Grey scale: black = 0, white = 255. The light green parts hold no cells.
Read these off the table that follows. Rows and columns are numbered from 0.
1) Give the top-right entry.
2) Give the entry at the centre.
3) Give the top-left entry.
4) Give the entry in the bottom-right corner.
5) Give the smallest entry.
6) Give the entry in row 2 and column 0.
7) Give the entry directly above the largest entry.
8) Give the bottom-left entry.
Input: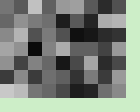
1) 81
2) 172
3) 117
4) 137
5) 10
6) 137
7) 59
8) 200

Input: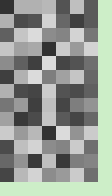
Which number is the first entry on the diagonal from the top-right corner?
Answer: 90
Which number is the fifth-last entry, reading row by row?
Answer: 211
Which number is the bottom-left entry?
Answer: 69
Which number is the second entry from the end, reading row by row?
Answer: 203
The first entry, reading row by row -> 50
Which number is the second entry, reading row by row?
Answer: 177
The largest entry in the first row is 191
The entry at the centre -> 203
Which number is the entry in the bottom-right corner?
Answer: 111
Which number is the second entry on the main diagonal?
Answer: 75
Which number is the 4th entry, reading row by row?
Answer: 184

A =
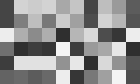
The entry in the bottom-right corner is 77
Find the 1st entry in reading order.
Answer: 69
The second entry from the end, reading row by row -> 244
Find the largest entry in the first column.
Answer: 237
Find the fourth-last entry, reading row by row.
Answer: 120
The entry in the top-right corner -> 92
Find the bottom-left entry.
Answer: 99
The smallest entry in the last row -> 54
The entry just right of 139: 174
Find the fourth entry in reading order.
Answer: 211
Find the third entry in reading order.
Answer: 204
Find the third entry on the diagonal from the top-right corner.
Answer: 77

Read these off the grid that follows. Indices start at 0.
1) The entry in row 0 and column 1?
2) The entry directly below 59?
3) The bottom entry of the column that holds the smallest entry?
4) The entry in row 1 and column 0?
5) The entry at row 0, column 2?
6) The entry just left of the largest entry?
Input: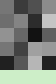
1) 59
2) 132
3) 182
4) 110
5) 80
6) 44

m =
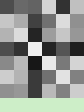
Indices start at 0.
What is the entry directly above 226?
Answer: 121
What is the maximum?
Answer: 240
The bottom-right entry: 205
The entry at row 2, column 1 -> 220
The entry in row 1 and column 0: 198
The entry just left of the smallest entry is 185
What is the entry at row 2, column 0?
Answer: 179
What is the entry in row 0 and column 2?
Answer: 99
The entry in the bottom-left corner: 144
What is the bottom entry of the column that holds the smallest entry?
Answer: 58
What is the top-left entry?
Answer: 77
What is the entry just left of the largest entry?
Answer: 50
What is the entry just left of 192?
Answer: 50

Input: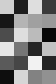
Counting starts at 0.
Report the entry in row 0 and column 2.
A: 222
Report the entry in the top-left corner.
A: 208
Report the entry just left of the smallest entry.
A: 187
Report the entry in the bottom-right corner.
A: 145
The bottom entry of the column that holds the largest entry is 130
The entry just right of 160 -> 153
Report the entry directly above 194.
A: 7

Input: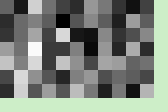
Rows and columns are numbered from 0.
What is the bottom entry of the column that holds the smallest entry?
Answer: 85
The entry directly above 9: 17
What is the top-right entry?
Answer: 65
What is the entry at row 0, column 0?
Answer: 99
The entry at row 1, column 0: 44
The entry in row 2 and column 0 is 52
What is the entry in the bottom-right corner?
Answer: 180
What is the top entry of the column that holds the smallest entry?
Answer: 65
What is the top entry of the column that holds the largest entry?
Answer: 208
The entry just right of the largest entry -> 58
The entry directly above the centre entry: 23
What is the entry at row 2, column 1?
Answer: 106
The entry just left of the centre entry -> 58
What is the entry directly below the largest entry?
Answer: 216
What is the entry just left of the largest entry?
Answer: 113
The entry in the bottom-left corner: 44
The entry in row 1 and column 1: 106
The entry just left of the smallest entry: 93
